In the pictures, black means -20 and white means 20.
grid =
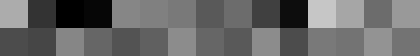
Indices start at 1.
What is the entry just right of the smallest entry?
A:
-19
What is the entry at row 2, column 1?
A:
-8
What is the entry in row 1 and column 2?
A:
-12
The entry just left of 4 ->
-3
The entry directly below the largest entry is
-1
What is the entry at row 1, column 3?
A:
-20
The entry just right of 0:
-1
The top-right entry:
4
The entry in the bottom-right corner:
-2

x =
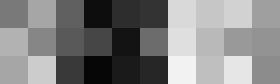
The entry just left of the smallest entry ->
-11
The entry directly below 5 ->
3
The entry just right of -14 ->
18
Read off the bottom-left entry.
6
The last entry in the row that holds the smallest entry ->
2
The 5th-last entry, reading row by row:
-14
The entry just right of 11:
13
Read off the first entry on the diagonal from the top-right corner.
5
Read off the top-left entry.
-1

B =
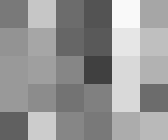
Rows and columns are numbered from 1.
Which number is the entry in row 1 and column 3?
-3
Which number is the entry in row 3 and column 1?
4
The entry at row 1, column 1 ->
-1
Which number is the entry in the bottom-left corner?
-5
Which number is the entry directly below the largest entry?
16
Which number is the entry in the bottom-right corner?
9
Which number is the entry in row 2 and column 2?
6
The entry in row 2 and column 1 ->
3
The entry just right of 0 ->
14

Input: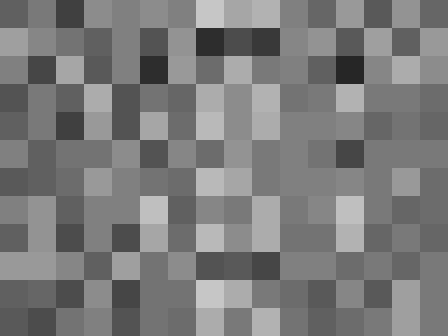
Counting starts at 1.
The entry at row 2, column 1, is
5
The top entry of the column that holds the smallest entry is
4
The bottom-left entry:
-6
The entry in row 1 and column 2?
-1
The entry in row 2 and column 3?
-2
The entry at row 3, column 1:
0
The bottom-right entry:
-1
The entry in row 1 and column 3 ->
-10
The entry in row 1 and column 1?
-5
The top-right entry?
-4
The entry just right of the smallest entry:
1
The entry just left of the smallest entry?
-5
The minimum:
-14
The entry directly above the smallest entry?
-6
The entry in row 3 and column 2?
-9

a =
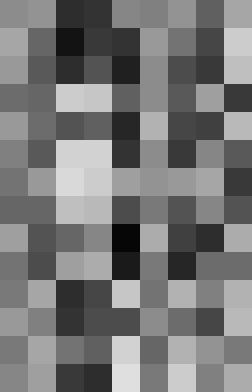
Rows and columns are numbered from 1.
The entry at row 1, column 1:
2
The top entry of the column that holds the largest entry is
1
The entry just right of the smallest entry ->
7
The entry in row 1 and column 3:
-13
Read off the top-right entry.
6
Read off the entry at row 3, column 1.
4
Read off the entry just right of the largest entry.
-1
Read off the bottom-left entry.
1
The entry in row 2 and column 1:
6
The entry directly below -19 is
-16
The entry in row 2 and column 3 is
-17
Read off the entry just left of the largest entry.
-13
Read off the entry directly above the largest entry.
13
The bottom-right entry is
7
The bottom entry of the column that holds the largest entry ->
15
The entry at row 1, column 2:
3
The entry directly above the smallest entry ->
-8

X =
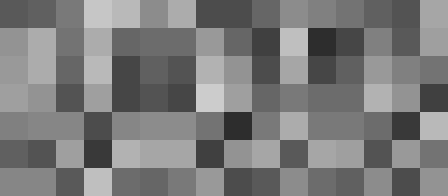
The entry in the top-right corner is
6
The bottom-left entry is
1
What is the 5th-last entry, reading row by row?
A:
-3
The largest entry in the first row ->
11
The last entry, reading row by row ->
3
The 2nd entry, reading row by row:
-5
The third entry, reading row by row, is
-1
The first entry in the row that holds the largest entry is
5
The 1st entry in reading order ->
-6
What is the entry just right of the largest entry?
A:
5
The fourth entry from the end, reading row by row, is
-5
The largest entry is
12
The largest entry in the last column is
9
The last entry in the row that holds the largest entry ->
-10
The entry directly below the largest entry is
-2
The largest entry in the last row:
10
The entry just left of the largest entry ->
-9
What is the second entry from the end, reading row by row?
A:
-8
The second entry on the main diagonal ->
7
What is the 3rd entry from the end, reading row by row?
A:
2
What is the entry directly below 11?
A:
7
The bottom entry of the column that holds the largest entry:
4

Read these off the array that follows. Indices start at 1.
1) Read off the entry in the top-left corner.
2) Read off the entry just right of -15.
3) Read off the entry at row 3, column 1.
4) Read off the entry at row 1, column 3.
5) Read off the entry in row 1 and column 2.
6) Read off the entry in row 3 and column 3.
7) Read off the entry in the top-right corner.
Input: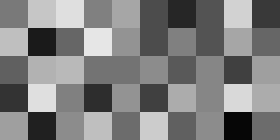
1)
-1
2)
2
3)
-5
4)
15
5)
11
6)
9
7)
-11

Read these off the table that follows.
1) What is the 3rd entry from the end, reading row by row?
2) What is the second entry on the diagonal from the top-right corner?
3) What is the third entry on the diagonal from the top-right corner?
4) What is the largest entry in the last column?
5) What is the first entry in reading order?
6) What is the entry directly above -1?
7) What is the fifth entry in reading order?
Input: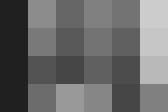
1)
1
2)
-5
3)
-5
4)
12
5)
-15
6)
2
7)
-2

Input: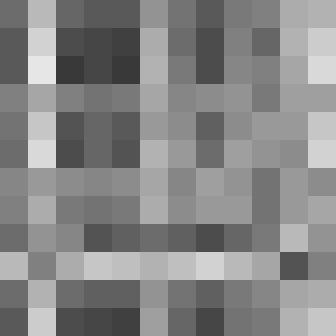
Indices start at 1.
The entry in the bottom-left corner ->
-6
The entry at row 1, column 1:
-3
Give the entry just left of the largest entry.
-6
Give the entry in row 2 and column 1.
-6
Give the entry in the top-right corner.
8
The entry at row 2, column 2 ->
13
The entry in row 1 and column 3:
-4
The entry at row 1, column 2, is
9
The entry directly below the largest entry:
6
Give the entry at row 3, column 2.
16
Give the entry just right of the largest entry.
-11
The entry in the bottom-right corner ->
11

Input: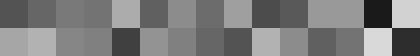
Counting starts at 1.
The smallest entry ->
-16
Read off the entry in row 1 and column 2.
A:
-4
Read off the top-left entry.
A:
-7
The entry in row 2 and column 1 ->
6
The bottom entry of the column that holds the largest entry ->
14
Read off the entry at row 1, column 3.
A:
-1
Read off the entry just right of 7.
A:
-5

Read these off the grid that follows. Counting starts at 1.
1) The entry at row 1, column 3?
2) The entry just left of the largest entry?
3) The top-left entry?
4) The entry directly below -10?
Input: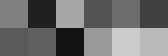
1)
6
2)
4
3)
0
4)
9

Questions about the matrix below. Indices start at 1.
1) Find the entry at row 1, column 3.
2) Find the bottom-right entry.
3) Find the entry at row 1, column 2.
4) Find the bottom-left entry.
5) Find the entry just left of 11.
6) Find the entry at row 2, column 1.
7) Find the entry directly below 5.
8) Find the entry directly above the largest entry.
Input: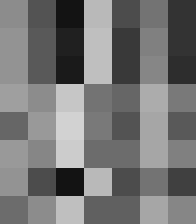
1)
-17
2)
1
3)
-7
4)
-3
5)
2
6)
3
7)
-4
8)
11
